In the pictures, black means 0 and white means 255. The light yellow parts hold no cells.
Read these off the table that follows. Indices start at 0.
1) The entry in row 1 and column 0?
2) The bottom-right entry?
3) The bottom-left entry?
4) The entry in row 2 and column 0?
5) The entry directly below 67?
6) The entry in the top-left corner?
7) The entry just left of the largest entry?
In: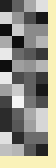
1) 214
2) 33
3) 191
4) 14
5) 43
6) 33
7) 67

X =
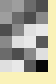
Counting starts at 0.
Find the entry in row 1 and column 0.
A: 158
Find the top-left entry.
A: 147
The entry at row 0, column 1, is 158
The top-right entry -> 77

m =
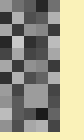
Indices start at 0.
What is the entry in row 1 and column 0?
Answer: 48
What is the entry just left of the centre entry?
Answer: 58
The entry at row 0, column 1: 112
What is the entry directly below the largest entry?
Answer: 167
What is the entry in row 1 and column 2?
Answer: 79
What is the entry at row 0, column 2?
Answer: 91
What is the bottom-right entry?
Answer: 69
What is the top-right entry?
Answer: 112
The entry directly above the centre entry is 69
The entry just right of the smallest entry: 100
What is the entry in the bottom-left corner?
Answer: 145
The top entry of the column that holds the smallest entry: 39
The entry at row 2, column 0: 167
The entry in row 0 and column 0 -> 156

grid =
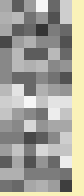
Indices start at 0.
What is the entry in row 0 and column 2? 157
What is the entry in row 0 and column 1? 92
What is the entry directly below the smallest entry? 136
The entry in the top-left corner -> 167
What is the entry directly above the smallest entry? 148
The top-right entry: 206
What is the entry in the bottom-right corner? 62
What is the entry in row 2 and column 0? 167
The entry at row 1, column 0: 176
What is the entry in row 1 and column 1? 185
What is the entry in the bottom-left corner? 114
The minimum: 52
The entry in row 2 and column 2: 104
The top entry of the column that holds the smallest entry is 246
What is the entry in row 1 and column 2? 114

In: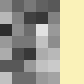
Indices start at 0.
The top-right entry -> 88
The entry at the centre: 120
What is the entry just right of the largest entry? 153
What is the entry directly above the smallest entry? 184
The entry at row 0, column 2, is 120
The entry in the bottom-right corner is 163
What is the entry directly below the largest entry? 193
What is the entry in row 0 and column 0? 141
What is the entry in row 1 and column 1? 130
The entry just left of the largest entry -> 109

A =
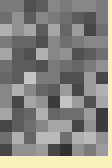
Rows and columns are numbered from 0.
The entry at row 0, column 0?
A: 123
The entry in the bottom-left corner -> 70
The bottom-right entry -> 155
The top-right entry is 123
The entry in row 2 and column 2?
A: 166
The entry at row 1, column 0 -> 111
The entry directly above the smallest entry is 111
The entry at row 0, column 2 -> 80
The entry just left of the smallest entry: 70
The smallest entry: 49
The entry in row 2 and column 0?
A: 176
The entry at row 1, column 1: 145
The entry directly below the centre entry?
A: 92
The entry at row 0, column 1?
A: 123
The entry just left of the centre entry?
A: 123

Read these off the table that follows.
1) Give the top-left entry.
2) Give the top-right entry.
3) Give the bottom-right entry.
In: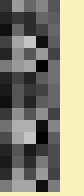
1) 55
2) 85
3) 122

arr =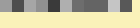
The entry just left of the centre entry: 58
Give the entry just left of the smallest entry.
144

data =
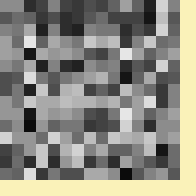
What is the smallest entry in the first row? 33
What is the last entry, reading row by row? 87
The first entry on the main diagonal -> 140
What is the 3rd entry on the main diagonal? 169
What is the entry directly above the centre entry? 160
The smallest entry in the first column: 56
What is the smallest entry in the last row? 11
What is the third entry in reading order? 45
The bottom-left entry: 108
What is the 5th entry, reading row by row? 130
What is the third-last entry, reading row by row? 130
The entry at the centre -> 66
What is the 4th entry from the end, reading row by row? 87
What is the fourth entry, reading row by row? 66
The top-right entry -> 130
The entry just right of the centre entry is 98
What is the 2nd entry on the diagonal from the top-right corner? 189

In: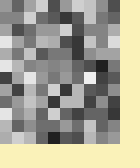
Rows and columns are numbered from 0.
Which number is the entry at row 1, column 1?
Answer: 132
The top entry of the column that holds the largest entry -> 195
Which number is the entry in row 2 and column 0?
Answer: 163
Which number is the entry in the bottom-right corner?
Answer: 153
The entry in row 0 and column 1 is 100
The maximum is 239
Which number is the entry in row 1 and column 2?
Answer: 207
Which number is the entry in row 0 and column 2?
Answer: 163
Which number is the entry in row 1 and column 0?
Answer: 132
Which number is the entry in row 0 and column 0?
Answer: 153
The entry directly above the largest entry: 78
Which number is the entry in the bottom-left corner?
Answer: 173
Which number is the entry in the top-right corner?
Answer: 78
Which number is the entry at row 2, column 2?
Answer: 110
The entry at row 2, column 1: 78
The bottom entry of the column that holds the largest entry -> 183
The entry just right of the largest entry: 66

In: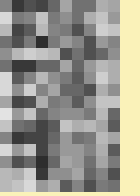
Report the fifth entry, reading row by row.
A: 103
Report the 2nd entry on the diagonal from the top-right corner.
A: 195
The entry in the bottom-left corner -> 184
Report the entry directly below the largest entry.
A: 195
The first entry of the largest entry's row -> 227
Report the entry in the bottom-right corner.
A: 113
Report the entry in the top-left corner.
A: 132
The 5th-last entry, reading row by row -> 91
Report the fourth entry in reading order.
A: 68
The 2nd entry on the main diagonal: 122
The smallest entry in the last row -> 80
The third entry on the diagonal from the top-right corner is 132
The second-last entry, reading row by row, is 122
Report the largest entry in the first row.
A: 174
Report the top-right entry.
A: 165
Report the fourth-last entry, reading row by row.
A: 132

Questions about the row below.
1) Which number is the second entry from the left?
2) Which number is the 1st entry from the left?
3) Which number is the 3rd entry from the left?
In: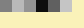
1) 185
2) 128
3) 147
